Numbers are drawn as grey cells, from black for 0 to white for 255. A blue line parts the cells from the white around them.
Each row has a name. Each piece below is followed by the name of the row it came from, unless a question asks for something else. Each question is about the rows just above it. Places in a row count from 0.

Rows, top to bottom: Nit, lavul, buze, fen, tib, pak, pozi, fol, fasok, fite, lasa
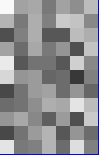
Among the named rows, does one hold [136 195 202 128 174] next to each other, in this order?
no
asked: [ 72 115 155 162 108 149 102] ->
pozi
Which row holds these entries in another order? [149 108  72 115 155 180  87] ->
fite
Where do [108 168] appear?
fen
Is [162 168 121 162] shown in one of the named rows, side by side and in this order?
yes
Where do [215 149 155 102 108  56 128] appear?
pak
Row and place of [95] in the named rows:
fasok, 3

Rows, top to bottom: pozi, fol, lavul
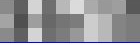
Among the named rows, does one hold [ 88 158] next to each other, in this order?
no
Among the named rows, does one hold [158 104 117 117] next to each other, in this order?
no
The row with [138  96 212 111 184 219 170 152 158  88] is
pozi
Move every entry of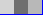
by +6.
[218 117 190]
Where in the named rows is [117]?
fol, 4

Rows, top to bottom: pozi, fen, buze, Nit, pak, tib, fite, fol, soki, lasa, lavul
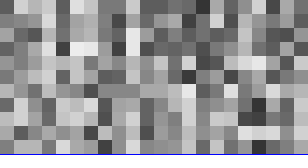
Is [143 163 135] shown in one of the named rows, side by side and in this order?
yes
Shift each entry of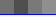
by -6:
[107  73 115 137]
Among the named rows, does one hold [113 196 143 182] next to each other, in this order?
no
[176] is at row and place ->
fen, 6

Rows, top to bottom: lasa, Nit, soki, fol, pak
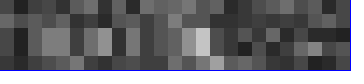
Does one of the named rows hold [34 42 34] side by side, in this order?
no
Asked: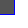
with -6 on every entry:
[78]
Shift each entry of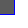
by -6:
[85]
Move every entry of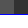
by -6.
[78 44]

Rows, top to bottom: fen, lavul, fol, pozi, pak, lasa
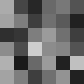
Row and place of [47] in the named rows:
fol, 0
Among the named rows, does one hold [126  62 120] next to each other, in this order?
no
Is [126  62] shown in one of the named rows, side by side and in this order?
yes

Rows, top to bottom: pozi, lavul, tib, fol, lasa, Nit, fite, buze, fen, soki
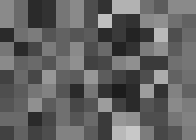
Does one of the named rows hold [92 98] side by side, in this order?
no
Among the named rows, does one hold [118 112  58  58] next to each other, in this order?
no
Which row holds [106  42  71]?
fen

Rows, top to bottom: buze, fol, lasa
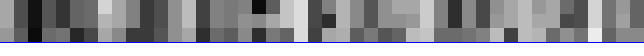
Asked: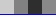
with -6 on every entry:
[198 123  40 131]
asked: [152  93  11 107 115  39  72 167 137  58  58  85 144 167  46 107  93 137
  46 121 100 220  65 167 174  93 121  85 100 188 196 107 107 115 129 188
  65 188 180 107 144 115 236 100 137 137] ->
lasa
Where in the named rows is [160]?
fol, 44
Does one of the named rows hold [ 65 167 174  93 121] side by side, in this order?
yes

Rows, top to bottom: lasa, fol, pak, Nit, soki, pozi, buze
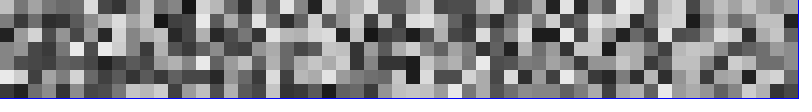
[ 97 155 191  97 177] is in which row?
soki
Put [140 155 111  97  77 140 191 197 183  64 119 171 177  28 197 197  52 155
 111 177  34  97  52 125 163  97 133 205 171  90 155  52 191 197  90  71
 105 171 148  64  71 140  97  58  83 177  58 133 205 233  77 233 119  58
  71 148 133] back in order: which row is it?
Nit
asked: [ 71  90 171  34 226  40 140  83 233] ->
lasa
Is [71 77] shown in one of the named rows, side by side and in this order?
yes
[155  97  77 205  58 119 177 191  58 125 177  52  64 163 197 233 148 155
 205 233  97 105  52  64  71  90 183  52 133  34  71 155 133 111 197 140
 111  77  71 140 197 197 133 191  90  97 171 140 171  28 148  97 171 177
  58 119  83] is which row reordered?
Nit
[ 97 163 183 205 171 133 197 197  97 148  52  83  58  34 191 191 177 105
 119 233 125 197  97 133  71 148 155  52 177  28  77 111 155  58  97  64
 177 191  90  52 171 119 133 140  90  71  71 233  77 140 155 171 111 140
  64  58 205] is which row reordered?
buze

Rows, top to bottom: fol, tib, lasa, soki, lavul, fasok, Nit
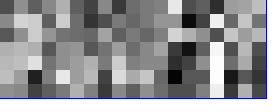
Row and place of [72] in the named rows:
Nit, 18
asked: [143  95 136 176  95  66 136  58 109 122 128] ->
fol

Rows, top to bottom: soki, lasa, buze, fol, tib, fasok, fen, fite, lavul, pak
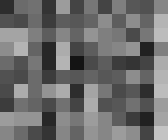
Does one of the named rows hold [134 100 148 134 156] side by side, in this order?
yes
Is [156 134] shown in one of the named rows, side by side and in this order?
yes

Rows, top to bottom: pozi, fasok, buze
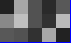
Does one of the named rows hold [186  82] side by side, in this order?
no
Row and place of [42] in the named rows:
pozi, 3
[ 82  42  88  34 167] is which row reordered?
pozi
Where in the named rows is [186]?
fasok, 4
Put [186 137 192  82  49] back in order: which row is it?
fasok
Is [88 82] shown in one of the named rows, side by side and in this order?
yes

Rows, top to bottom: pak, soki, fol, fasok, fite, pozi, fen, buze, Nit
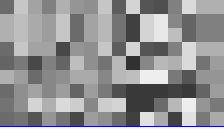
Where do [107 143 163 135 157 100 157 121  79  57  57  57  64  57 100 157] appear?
fen
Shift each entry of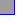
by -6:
[151]
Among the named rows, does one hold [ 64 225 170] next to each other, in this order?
yes

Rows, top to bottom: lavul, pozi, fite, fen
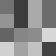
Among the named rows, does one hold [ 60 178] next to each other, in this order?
no
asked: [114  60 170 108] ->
lavul
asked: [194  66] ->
fen

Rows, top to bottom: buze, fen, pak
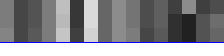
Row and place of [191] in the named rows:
buze, 4
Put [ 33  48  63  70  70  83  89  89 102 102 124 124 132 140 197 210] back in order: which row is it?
pak

